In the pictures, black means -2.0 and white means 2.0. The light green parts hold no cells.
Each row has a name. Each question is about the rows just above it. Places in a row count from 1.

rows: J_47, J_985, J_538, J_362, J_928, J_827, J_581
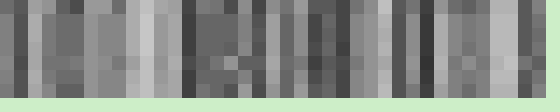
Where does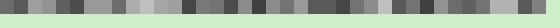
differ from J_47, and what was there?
19, -0.9
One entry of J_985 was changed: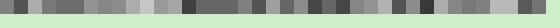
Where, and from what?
9, 0.1
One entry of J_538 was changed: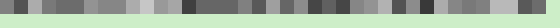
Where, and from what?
28, 0.7

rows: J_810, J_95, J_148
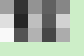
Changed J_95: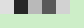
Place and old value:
3, 1.0
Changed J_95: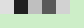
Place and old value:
2, -1.4

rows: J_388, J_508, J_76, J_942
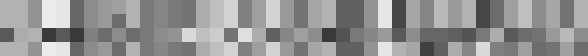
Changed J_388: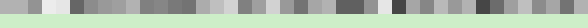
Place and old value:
11, -0.1
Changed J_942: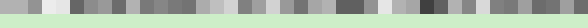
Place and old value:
33, 0.7
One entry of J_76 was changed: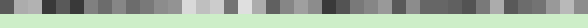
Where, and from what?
9, 0.2
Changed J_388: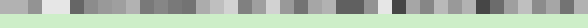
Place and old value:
4, 1.7

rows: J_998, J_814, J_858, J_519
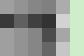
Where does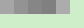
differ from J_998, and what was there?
1, 0.5
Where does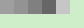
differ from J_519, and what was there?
3, 0.1
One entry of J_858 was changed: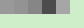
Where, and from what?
1, 0.5

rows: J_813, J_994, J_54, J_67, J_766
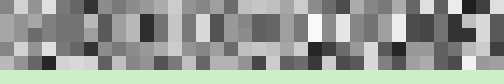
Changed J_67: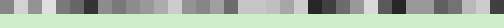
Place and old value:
18, 1.0
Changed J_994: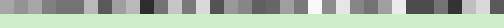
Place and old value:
31, -0.9
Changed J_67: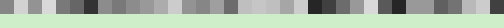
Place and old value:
4, 1.5

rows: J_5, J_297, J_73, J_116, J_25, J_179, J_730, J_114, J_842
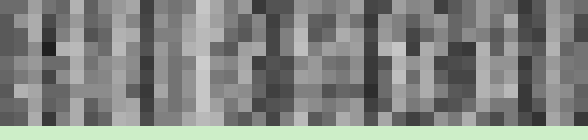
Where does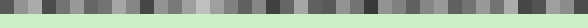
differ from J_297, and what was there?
33, -0.4
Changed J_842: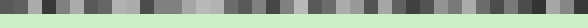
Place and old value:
7, -0.7

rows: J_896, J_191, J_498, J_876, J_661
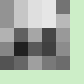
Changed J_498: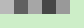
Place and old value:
1, 0.8
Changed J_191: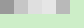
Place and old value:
1, 0.3
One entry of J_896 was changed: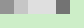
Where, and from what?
4, 1.6
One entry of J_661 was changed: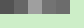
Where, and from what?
4, -0.1
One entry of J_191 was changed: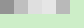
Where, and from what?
2, 1.1
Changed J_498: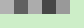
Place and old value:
3, 0.6
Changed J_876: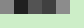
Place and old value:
3, -0.6

